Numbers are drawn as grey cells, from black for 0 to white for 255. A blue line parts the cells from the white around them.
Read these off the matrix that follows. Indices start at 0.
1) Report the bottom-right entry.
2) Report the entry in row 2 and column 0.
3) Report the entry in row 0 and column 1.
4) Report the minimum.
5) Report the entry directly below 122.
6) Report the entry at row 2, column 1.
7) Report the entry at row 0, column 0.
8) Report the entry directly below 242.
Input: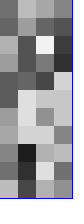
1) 145
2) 177
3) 188
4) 29
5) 71
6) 83
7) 112
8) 122

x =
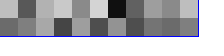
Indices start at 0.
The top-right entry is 190
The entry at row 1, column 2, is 168
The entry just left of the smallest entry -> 212
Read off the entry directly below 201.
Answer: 69
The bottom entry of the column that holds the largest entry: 78
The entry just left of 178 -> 88
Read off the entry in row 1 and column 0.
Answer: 107

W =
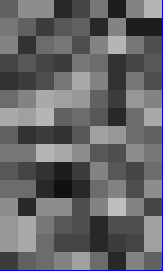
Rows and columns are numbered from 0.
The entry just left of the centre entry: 50
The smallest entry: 17
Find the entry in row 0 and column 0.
97
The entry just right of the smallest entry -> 40
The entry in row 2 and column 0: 131
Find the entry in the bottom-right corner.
97
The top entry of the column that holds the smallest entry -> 40
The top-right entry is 181
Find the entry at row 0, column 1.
141
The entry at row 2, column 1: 50
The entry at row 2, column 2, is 108
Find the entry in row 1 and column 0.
119
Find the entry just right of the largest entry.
131
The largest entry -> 190
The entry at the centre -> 87
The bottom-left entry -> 60
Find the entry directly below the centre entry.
141
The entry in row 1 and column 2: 60
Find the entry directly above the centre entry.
108
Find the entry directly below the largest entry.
78
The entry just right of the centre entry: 160
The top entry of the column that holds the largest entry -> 29

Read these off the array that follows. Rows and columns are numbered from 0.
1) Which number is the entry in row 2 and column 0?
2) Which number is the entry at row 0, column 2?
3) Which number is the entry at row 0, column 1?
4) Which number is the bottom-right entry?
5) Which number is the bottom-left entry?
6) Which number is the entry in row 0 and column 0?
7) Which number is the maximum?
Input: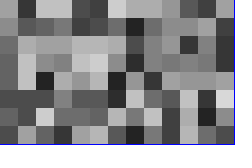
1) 109
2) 193
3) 54
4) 76
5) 76
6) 161
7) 216

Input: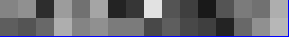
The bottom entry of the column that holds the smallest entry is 63
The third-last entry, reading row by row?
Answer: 104
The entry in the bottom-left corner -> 94
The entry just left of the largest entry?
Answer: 54
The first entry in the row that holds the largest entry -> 132
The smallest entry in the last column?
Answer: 174
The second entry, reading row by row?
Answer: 144
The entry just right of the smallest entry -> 84
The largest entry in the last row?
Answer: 183

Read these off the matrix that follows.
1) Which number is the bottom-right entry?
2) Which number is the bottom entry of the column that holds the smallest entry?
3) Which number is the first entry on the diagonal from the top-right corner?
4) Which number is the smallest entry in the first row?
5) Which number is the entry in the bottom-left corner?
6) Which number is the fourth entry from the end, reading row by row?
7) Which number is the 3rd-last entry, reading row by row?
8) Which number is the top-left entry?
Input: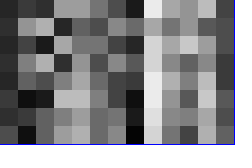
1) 97
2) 4
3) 67
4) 26
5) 77
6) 116
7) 67
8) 38

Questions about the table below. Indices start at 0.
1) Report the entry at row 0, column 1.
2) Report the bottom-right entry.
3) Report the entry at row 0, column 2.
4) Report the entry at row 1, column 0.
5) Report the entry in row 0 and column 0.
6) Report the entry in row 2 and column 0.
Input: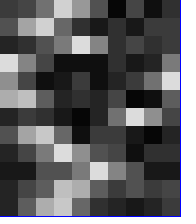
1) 69
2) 59
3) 113
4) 81
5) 59
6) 36

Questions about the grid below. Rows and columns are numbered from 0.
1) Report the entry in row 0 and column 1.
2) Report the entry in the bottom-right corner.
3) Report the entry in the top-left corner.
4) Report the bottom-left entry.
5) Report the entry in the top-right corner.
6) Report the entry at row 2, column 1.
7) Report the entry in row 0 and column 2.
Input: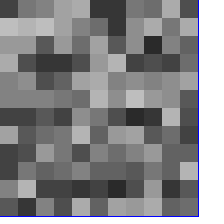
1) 119
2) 109
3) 66
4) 88
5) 78
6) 153
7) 130

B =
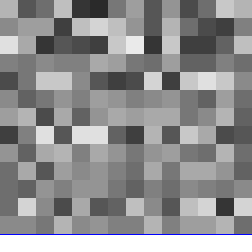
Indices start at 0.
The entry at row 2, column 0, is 224
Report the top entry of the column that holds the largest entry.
158
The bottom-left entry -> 138
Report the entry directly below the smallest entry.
212
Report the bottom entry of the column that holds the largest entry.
128
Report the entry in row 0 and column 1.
86
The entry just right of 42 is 119
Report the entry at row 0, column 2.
110
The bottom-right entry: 110
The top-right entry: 180
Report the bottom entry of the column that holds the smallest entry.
148
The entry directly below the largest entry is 119
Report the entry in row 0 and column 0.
180
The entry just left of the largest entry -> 200
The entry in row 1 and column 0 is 138
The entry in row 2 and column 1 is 169
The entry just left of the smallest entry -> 53
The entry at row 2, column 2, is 53
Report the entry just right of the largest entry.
53
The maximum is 234

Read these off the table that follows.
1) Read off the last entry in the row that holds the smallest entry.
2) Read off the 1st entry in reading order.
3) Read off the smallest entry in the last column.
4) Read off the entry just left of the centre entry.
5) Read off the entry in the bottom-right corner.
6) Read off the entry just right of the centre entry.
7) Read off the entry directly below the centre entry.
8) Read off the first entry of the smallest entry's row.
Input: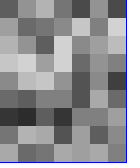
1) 159
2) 94
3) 63
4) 198
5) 128
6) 83
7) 128
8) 53

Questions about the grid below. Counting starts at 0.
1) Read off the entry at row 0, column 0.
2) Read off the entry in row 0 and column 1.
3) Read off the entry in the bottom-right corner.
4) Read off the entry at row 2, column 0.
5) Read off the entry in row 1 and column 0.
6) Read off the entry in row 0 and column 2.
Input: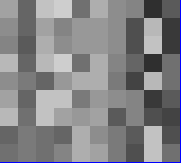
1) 162
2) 101
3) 112
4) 132
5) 141
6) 194
